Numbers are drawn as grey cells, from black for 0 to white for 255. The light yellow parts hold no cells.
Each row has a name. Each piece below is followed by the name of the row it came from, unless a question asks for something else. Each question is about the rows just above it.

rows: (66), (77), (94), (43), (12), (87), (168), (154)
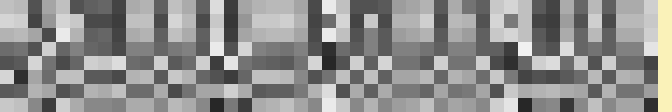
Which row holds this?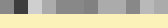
(154)
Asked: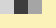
(94)
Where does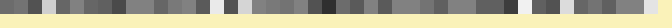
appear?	(43)
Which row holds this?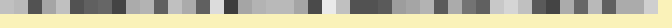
(66)
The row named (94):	179, 185, 165, 74, 234, 179, 96, 102, 68, 171, 179, 96, 192, 171, 96, 213, 61, 165, 179, 185, 185, 165, 74, 234, 192, 82, 129, 90, 157, 165, 179, 90, 171, 157, 96, 200, 213, 192, 90, 68, 171, 102, 185, 96, 171, 171, 207
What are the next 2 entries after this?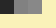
55, 136

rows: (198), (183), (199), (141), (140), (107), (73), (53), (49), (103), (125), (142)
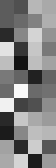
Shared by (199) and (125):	41
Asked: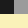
(142)
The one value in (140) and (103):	190
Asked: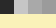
(49)

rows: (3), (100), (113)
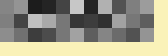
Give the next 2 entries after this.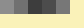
162, 94
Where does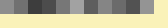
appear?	(113)
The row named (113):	141, 113, 61, 76, 119, 162, 94, 133, 107, 82, 148
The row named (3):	133, 148, 28, 36, 68, 199, 36, 177, 82, 127, 156
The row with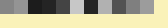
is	(3)
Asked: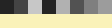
(3)
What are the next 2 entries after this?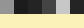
177, 82

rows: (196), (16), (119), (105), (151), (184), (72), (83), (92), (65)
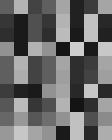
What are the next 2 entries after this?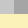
146, 26
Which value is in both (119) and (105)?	26
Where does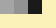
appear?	(65)
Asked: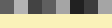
(196)
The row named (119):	46, 26, 80, 46, 187, 26, 193, 33
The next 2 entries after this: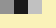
40, 173

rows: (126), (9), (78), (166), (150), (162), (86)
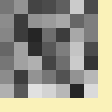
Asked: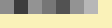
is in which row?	(162)
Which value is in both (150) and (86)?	176
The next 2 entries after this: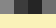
60, 168
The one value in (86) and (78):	37

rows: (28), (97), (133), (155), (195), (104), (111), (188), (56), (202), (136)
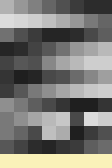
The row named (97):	220, 214, 206, 191, 172, 151, 121, 101
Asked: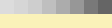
(97)
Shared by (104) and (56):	73
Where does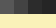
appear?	(136)

